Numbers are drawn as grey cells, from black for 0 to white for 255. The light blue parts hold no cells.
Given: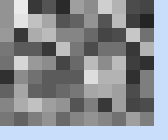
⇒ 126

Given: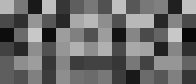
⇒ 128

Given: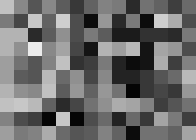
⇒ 130

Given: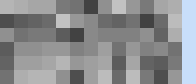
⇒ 181

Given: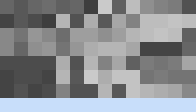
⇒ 68

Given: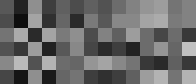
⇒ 143

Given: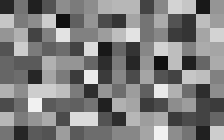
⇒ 90

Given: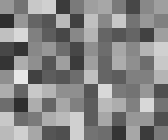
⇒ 167

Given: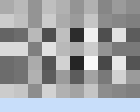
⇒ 141
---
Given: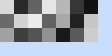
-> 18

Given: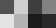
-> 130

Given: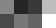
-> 189

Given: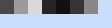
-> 135

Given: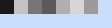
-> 155

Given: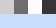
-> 54

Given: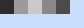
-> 75

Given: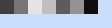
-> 14

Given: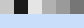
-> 118

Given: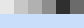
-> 107
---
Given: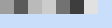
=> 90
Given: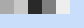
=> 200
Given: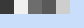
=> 240
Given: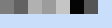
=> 98
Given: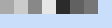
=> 203
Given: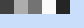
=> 173
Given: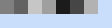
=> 98
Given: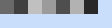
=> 64
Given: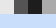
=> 84
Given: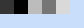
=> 1
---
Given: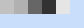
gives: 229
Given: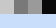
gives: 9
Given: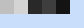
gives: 19
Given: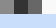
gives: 249
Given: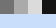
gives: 20
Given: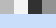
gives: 146
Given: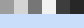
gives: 39
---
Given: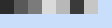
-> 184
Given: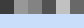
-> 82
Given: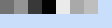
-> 234
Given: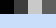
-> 61
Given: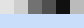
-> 79
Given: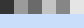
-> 195
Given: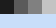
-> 90
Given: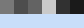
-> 202
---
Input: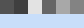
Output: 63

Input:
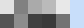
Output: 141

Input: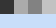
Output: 171

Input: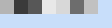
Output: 58

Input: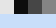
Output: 13

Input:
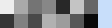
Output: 129

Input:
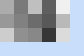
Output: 144
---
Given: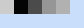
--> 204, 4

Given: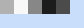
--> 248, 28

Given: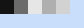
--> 230, 19

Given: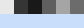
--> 232, 25

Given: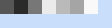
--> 249, 42

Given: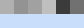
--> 191, 59

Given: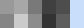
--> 203, 51
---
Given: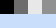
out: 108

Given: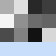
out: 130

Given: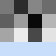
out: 235

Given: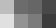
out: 147

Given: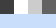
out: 255

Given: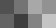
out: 62

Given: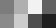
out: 204
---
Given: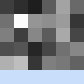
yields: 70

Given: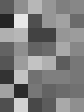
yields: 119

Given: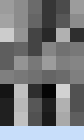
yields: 81

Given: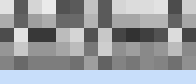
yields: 69

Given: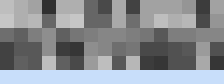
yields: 134

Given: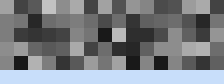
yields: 149
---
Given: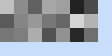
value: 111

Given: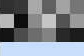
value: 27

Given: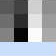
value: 169

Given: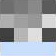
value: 76

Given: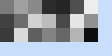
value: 14

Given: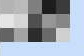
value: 207

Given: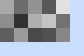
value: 135

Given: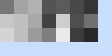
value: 40

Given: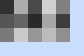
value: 143
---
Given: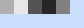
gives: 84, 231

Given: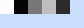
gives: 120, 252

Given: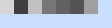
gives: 119, 214

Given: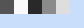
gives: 41, 250

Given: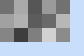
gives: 92, 209

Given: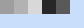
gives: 216, 216

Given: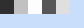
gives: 253, 253

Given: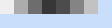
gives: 55, 239
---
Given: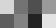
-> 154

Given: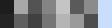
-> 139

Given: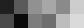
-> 205

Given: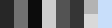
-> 179

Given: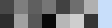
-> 176

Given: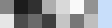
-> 146

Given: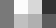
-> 50

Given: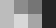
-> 37

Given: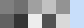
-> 147

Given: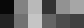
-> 166
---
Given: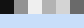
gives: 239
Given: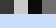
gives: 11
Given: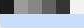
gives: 134
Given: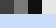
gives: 16
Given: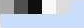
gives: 15
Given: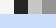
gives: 198
